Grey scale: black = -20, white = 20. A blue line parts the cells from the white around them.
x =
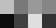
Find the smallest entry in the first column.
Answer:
-18
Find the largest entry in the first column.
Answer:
10

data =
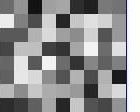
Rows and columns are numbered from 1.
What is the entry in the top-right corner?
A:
-2
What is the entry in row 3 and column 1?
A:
-6
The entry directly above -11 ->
2
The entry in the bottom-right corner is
3
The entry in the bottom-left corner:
-13
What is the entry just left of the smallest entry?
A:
3
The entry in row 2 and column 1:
17
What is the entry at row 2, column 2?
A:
0
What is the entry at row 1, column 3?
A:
-17
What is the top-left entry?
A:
-3
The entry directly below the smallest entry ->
-8
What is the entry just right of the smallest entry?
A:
5

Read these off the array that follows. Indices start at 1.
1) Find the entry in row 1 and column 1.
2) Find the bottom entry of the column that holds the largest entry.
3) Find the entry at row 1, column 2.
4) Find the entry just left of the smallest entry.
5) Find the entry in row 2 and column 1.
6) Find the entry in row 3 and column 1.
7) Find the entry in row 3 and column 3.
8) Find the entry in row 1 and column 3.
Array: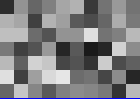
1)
-13
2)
0
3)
3
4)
-6
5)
8
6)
10
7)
-3
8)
-4

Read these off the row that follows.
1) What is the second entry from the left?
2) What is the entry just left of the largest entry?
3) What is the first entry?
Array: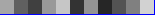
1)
-5
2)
0
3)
6

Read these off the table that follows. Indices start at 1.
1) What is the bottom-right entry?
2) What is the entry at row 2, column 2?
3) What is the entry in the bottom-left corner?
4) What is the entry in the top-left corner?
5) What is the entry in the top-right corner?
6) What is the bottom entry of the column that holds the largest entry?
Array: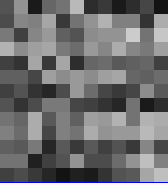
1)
10
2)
1
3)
-10
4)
-7
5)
-17
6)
-6

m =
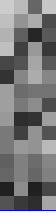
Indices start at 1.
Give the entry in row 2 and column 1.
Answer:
10
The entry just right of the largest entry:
9
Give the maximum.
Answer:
12
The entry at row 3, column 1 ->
8
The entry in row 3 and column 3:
-14
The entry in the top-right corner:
11
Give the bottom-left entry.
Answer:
-7
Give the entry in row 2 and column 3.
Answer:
7
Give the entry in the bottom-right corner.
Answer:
6
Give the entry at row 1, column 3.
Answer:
-4
